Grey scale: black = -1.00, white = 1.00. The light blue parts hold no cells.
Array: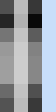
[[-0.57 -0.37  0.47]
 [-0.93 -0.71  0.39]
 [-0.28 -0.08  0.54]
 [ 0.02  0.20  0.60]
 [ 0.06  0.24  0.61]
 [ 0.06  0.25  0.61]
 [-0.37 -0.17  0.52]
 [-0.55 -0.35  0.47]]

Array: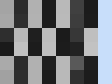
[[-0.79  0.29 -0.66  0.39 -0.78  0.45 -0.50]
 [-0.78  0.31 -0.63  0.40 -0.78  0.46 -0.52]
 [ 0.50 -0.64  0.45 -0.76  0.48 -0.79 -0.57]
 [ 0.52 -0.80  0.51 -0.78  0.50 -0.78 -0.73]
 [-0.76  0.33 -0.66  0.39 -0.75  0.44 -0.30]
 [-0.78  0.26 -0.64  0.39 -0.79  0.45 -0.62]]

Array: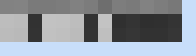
[[-0.06  0.02  0.03 -0.04 -0.04 -0.03  0.01 -0.03 -0.14 -0.02 -0.04  0.02
  -0.02]
 [-0.59  0.48  0.47 -0.61  0.52  0.51  0.48 -0.61  0.53 -0.62 -0.59 -0.63
  -0.62]
 [-0.58  0.47  0.45 -0.60  0.51  0.50  0.47 -0.60  0.50 -0.60 -0.58 -0.61
  -0.61]]

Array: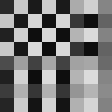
[[ 0.04 -0.68  0.56 -0.80  0.61 -0.80  0.34  0.63]
 [-0.22  0.55 -0.80  0.68 -0.86  0.68 -0.57 -0.88]
 [ 0.03 -0.74  0.63 -0.89  0.70 -0.88  0.41  0.71]
 [-0.22  0.57 -0.82  0.71 -0.88  0.70 -0.59 -0.90]
 [-0.17 -0.40  0.25 -0.49  0.31 -0.48  0.27  0.31]
 [ 0.04 -0.75  0.64 -0.90  0.71 -0.89  0.41  0.72]
 [ 0.09 -0.53  0.38 -0.58  0.39 -0.58  0.17  0.41]
 [ 0.02 -0.71  0.59 -0.84  0.66 -0.84  0.39  0.67]]

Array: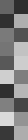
[[-0.64 -0.21]
 [ 0.37 -0.62]
 [-0.36 -0.04]
 [ 0.52 -0.08]
 [ 0.61 -0.31]
 [-0.01  0.62]
 [ 0.43 -0.63]
 [-0.46  0.00]
 [ 0.15  0.71]
 [ 0.36 -0.56]]

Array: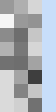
[[ 0.68  0.20  0.37]
 [ 0.15  0.92  0.20]
 [ 0.55  0.09 -0.14]
 [ 0.68  0.40 -0.06]
 [ 0.28 -0.11 -0.14]
 [-0.51  0.71  0.29]
 [ 0.55  0.71  0.03]
 [-0.11  0.71  0.63]]

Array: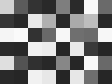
[[-0.17  0.65 -0.29 -0.60 -0.68 -0.01 -0.67  0.95]
 [-0.69 -0.58 -0.68  0.83  0.38 -0.69  0.33  0.48]
 [ 0.94  0.92  0.96 -0.61 -0.18  0.94 -0.13 -0.16]
 [-0.70 -0.67 -0.69  0.89  0.85 -0.70  0.83 -0.55]
 [-0.18  0.75 -0.35 -0.62 -0.69  0.06 -0.70  0.95]
 [-0.70 -0.68 -0.70  0.89  0.81 -0.71  0.81 -0.14]]

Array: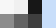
[[-0.82  0.94  0.88]
 [-0.51  0.10 -0.22]]
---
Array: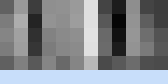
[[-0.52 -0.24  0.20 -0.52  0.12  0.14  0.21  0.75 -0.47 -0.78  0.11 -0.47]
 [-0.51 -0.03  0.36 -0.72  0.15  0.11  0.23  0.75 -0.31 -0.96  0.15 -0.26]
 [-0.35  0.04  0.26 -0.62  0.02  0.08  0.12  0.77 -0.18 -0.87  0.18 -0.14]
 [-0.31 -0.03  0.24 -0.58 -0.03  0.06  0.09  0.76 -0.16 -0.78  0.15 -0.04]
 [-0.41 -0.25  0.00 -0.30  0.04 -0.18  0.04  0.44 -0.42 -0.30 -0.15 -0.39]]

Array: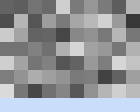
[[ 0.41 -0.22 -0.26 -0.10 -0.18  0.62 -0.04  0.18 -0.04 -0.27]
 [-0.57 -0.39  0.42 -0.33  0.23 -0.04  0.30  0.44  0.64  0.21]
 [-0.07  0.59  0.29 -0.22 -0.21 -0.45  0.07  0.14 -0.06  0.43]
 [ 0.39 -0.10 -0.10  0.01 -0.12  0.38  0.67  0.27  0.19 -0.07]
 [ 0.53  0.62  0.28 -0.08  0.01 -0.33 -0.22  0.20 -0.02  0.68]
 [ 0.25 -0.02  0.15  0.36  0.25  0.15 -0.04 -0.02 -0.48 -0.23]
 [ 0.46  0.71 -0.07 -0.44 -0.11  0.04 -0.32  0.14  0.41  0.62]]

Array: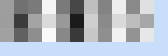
[[ 0.76  0.24 -0.11 -0.04  0.91 -0.04 -0.44  0.50  0.03  0.87  0.08]
 [ 0.31  0.23 -0.54  0.29  0.71  0.20 -0.79  0.62  0.08  0.70  0.48]
 [ 0.81  0.26 -0.24  0.11  0.95  0.07 -0.55  0.56  0.12  0.89  0.15]]

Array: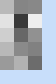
[[ 0.07  0.45  0.04]
 [ 0.87  0.77 -0.55]
 [ 0.14  0.62 -0.19]
 [ 0.01  0.44  0.08]
 [-0.15  0.21  0.40]]

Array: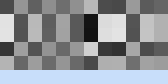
[[-0.21 -0.41  0.17 -0.25  0.11 -0.14  0.13  0.44 -0.40 -0.43  0.21 -0.29]
 [ 0.39  0.77 -0.34  0.45 -0.26  0.28 -0.30 -0.84  0.72  0.76 -0.34  0.53]
 [ 0.39  0.78 -0.35  0.46 -0.25  0.27 -0.30 -0.86  0.74  0.78 -0.36  0.54]
 [-0.29 -0.58  0.25 -0.35  0.15 -0.18  0.19  0.63 -0.56 -0.61  0.31 -0.40]
 [ 0.22  0.41 -0.19  0.23 -0.16  0.17 -0.18 -0.43  0.37  0.38 -0.13  0.27]]

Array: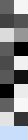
[[ 0.92 -0.22]
 [-0.36 -0.48]
 [ 0.18  0.72]
 [-1.00 -0.28]
 [ 0.89 -0.42]
 [-0.87 -0.31]
 [ 0.84 -0.99]
 [ 0.94 -0.25]
 [-0.59  0.78]]

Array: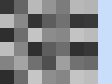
[[ 0.41 -0.58 -0.21  0.45  0.16 -0.03  0.44]
 [-0.55  0.46  0.07 -0.59 -0.27 -0.11 -0.58]
 [ 0.47 -0.64 -0.14  0.54  0.10  0.06  0.53]
 [-0.57  0.49  0.05 -0.63 -0.26 -0.14 -0.62]
 [-0.16  0.03  0.29 -0.12 -0.38  0.25 -0.11]
 [ 0.48 -0.65 -0.15  0.55  0.11  0.05  0.54]]
